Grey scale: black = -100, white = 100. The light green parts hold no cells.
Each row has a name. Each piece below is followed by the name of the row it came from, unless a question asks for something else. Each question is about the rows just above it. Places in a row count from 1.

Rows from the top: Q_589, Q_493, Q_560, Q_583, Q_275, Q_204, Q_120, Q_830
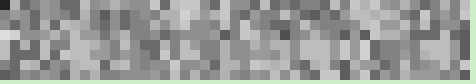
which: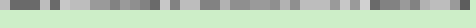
Q_204
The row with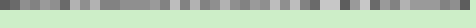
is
Q_830
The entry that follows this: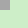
2
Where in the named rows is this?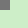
Q_583, 11
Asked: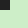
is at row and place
Q_589, 1

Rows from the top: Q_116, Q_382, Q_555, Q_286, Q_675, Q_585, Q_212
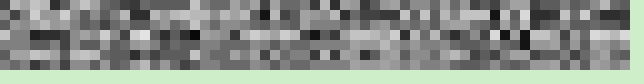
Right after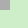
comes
61
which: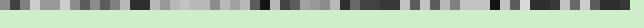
Q_382
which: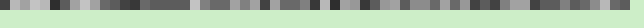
Q_116
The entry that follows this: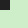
-64
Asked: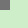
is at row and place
Q_555, 48
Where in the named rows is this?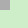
Q_286, 25
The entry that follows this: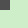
-18

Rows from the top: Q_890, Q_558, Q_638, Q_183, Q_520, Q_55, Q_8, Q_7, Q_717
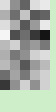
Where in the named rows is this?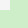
Q_183, 1
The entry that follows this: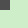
-14
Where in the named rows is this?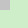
Q_558, 3
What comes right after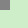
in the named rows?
21
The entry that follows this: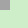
-6

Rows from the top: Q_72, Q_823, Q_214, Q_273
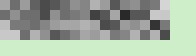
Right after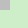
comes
-5
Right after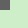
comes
-41

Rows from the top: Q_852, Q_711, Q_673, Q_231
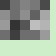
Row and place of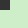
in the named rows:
Q_673, 2
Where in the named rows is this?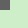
Q_711, 4
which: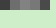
Q_852
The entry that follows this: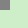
-6
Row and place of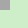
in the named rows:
Q_711, 5
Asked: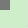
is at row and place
Q_852, 4

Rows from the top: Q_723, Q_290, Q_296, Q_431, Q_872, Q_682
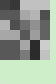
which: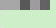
Q_431
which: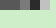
Q_682
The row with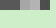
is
Q_290
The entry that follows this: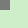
-66

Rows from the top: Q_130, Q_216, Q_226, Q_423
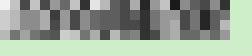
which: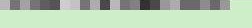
Q_423
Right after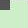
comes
61
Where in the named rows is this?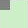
Q_423, 14
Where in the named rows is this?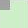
Q_423, 3
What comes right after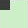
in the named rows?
19

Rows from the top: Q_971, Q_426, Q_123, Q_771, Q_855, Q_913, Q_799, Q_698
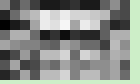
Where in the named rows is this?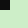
Q_771, 7
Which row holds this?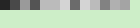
Q_913
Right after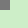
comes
11
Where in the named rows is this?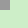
Q_913, 3
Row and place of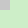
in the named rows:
Q_426, 10

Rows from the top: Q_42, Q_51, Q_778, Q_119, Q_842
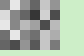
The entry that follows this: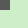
55
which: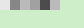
Q_778
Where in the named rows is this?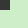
Q_51, 4
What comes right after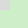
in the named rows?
6
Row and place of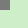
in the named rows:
Q_842, 6

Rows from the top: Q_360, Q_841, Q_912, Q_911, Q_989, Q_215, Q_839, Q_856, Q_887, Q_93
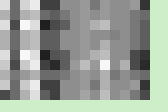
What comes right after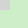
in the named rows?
84
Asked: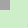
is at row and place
Q_93, 9
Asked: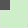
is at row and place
Q_215, 6
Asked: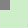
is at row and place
Q_911, 12

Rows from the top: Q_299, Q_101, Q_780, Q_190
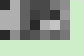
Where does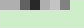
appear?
Q_780
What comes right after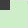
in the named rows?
-43
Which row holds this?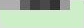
Q_101
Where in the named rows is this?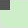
Q_190, 4
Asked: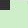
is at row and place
Q_101, 6
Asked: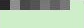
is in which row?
Q_190

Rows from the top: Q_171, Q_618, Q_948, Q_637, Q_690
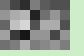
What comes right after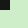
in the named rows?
17
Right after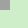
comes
-55
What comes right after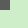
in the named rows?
-37
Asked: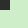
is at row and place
Q_171, 3
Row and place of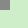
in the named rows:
Q_690, 5

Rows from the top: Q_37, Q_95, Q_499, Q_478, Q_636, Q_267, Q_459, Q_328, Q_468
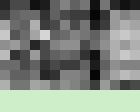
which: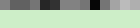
Q_328
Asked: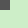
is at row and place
Q_478, 2

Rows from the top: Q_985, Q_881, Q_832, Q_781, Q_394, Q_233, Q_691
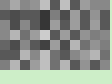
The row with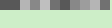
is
Q_233
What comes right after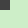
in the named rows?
23
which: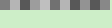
Q_691
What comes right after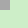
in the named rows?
7
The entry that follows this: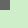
-40
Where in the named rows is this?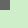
Q_394, 1

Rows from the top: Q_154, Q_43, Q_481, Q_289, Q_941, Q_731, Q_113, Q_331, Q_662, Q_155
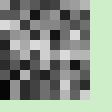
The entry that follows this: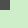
-13
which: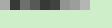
Q_154
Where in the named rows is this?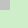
Q_481, 2
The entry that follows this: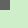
62

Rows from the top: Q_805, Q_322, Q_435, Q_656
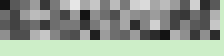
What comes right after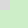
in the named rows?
31
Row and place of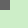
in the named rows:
Q_656, 13
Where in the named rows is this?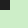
Q_656, 10

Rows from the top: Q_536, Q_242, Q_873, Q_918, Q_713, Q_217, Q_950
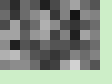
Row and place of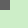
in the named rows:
Q_918, 3
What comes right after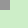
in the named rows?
28
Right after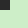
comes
-15
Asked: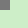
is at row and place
Q_950, 9

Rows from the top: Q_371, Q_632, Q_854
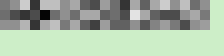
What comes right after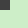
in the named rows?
23
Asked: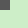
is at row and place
Q_854, 15
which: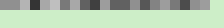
Q_854
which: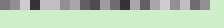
Q_371
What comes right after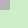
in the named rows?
-59
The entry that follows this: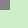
23
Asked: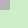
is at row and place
Q_854, 3

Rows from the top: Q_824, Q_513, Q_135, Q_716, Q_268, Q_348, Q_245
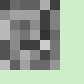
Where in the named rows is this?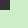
Q_716, 5
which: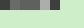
Q_824
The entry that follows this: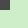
-8
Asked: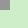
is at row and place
Q_245, 6

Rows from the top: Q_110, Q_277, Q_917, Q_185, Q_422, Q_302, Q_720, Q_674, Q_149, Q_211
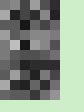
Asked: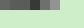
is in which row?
Q_211
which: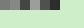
Q_110
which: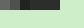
Q_720
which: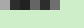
Q_149
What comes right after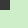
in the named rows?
-13

